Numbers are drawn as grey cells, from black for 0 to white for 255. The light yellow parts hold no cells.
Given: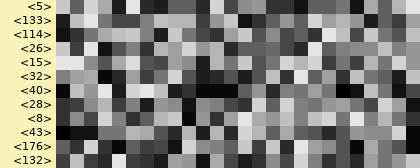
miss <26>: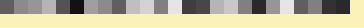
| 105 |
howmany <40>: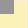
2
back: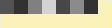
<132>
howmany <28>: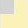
3
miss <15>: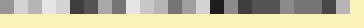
| 220 |

